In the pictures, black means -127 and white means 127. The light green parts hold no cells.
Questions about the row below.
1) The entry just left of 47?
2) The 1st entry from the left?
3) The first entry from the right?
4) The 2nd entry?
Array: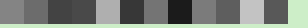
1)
-54
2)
4
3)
-39
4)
-19

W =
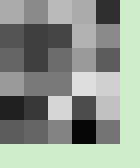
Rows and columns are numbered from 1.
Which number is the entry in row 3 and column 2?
-64
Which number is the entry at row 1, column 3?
58
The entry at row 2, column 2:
-64
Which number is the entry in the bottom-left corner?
-35
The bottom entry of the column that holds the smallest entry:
-122
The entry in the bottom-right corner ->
-12
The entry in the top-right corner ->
-80
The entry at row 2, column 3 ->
-58
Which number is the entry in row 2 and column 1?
-43

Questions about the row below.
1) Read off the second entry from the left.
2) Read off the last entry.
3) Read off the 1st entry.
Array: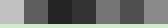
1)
-33
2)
10
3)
65

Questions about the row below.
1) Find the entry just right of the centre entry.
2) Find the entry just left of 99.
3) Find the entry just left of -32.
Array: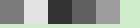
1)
-32
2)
-4
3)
-76

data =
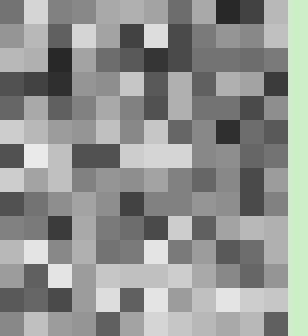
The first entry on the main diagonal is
-12
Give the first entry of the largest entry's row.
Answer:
-46
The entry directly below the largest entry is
35
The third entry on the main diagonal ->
-87
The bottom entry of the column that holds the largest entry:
64
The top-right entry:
56
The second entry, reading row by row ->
85
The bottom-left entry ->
8
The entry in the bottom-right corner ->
-31
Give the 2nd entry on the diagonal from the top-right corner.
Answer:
8
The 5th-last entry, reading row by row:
70
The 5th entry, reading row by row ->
41
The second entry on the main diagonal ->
56
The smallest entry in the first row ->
-87
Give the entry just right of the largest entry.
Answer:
64
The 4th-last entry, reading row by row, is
56
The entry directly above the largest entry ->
56
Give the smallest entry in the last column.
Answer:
-68
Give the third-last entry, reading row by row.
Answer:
41

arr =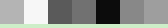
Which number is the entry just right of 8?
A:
30
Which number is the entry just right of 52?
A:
119
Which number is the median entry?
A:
8

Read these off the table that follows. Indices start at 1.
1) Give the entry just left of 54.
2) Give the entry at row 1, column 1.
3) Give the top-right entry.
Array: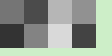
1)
-52
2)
-10
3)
17

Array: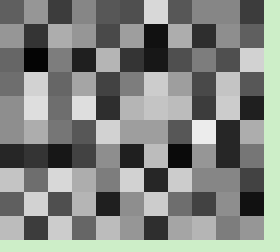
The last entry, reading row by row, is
22
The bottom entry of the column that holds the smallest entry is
-67
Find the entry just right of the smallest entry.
-2
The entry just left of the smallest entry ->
-25
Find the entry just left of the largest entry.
-40
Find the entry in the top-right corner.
-67
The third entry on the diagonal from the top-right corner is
-2
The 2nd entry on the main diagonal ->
-75
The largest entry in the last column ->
82
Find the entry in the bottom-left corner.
60
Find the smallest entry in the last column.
-110
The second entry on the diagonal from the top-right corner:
14
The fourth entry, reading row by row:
6
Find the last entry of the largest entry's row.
45
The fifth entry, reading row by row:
-40
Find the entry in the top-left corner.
-32
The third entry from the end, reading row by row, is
53
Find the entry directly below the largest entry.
22
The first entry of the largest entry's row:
14
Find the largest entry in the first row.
88
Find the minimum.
-123
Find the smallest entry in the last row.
-81
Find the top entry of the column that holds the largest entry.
6
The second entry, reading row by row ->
22

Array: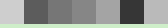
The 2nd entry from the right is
-73
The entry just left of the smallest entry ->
35
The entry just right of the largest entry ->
-34

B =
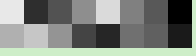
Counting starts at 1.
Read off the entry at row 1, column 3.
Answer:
-45
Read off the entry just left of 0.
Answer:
90
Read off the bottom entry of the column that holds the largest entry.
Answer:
47
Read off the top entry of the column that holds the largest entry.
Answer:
104
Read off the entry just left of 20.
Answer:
70
